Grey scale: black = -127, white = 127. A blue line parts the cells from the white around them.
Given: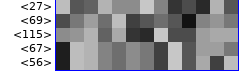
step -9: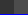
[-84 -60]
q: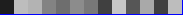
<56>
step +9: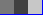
[  2 -54  80]
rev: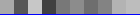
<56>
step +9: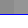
[21 30]

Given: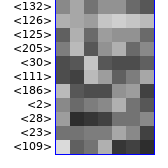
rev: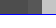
<30>
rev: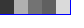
<109>
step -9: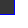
[-82]
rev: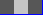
<30>
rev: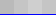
<126>

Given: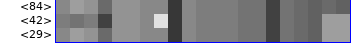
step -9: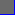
[-30]
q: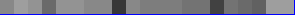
<29>
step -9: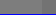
[-11 -11 -11 -21]
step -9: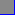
[-1]
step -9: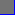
[-21]
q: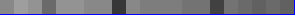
<84>

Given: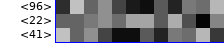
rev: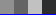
<96>
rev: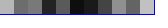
<96>
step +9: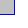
[74]
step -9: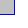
[56]

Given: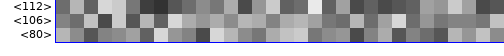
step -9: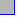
[45]
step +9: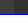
[-56 -68]
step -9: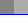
[-6 35]
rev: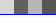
<106>
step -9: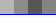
[ 45   3 -50  -6]

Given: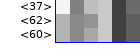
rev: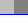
<37>
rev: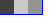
<62>
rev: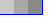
<60>
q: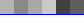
<60>

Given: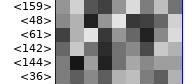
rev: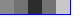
<142>
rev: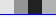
<48>
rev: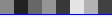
<61>
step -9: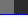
[-22 -92]
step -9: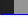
[-103   12]

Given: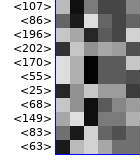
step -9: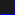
[-110]
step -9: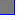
[-14]

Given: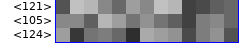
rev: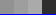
<124>
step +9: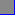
[17]
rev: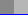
<121>
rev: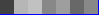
<121>
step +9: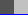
[-35  74]
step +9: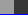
[ 39 -63]

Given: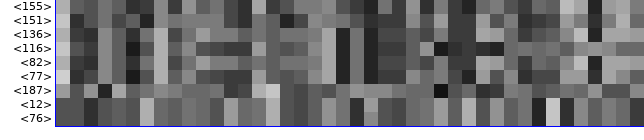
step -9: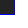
[-100]
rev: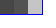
<187>
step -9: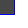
[-65]

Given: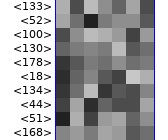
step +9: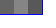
[-18  14 -30]
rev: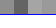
<51>
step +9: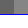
[-18  14]
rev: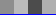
<133>
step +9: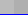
[68 56]
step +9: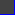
[-52]
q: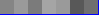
<168>

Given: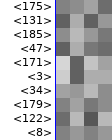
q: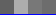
<47>
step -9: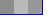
[ 4 48 15]
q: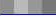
<185>

